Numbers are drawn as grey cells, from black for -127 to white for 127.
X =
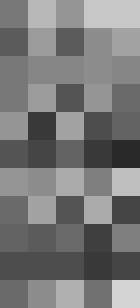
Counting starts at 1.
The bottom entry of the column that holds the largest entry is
84
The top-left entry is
-7
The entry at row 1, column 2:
56
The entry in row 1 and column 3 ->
21
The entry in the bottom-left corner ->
-21
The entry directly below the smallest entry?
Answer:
63
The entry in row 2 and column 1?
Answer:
-36
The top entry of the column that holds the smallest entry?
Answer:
71
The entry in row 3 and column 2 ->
6
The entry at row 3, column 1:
-7
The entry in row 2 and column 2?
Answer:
27
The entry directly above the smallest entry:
-28
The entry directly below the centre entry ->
42
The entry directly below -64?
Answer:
-70
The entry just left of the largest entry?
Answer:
-14
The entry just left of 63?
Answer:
-1

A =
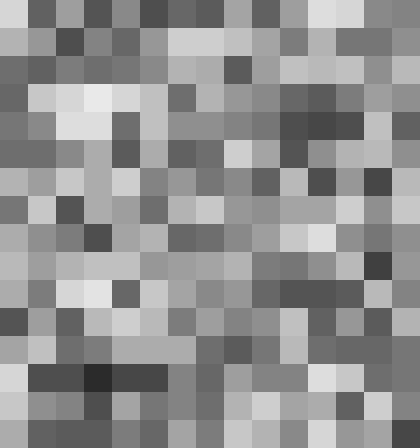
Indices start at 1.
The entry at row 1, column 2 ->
-30
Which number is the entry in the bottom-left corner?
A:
44
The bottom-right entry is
-56
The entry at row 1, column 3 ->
30
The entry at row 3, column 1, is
-17
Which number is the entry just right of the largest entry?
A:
86
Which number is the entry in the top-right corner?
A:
3
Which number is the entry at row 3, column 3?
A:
-3
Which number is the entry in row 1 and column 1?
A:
86
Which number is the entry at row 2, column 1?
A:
51
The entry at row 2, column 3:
-49
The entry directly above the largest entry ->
-17
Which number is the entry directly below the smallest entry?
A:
-49
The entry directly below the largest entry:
93
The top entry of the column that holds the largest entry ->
-43
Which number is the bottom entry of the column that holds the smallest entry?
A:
-36
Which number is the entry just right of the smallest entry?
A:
-56
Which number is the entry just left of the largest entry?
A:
86
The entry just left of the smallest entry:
-49
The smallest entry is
-84
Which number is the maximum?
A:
105

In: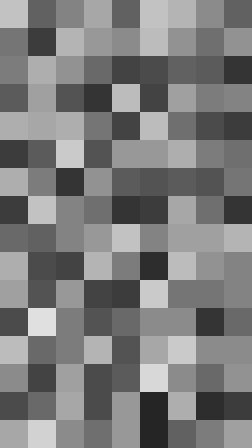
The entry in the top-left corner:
66
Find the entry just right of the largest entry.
-3
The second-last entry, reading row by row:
-3
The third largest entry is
82
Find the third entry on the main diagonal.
18
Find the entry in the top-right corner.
-30
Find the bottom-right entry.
32
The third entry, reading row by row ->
3
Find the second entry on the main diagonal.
-67
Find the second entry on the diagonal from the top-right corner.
-16
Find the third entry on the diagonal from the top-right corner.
-30
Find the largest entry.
96
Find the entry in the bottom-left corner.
39
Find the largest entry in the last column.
52
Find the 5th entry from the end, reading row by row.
24
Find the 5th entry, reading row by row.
-30
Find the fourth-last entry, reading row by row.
-90
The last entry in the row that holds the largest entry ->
-22
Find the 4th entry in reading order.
39
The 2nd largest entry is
88

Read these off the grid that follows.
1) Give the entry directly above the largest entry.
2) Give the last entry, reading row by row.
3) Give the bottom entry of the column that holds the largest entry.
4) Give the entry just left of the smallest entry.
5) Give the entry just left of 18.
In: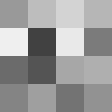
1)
25
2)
18
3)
4
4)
111
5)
-12
